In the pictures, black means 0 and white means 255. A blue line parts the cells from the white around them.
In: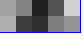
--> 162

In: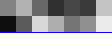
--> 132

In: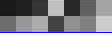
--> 25

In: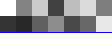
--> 255

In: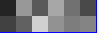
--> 36

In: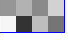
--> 150

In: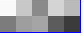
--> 249

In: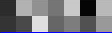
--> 44

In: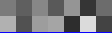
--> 123
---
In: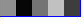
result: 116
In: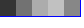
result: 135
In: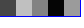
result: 131
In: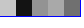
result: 147
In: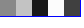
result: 137
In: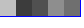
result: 111
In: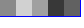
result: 138
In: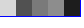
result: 122
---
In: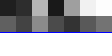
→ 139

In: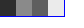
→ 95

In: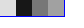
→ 119

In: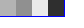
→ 234

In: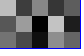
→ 15

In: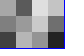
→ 148
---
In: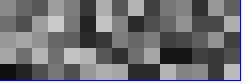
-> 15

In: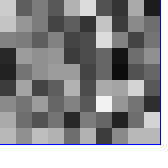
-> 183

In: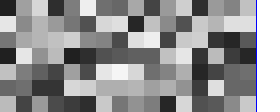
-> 187

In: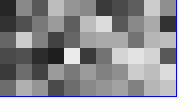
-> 109

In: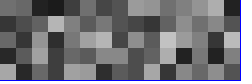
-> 167

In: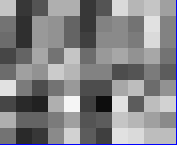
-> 115
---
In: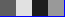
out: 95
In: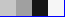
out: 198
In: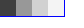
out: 63
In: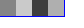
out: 133
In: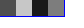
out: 79
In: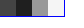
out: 68
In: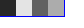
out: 39
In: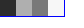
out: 44
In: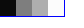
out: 10
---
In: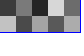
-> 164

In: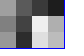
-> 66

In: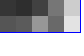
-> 151

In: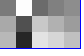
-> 200

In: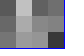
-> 171

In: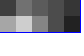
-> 133

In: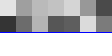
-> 94
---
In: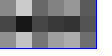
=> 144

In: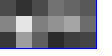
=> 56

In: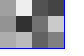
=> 173

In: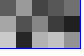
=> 202

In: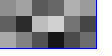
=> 169

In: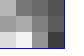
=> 221

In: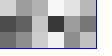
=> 111

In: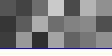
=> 61

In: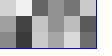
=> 138

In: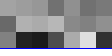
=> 129
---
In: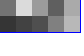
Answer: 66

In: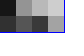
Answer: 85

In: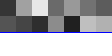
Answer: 69

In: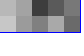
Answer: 155

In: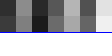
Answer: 127

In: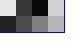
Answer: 76

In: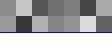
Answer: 55
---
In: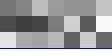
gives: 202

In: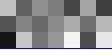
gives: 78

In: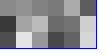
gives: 99

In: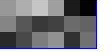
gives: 49

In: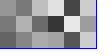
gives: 86

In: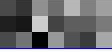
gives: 59

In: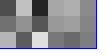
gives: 106

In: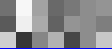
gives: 141

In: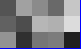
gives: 124
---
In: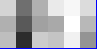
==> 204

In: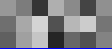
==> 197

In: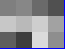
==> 219

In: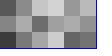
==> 166

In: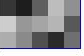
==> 80

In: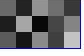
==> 138

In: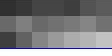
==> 133

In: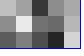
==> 78

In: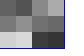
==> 61
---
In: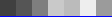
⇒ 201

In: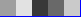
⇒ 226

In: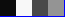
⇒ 11

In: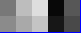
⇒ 169

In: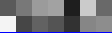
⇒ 84

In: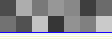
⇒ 54
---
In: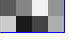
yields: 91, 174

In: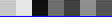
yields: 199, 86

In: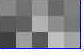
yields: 134, 164

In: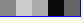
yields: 136, 100

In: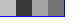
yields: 192, 115

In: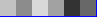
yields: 194, 104

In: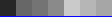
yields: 39, 166

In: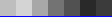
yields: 190, 59

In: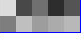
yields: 220, 184

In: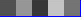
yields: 81, 116
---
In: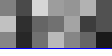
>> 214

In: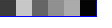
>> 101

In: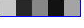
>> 135

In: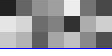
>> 145

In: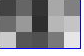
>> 52

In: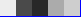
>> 40

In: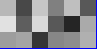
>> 198

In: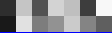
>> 82
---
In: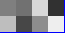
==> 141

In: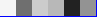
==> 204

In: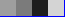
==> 29

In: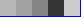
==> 133

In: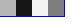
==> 244

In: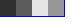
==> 229

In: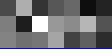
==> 118
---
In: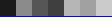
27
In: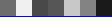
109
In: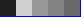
31
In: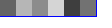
100
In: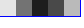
229
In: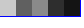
202
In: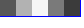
87
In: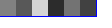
129
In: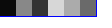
10
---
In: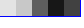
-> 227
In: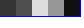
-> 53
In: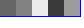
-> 102
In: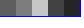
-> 94
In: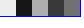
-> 237
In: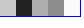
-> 201
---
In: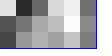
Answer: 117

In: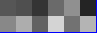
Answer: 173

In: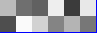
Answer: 250

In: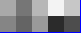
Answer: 100

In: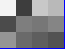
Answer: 126

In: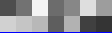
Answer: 197

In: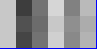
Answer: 81

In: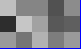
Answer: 198
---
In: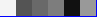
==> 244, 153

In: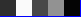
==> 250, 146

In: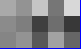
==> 216, 197

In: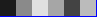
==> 224, 187

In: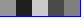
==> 202, 149

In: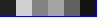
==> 208, 164
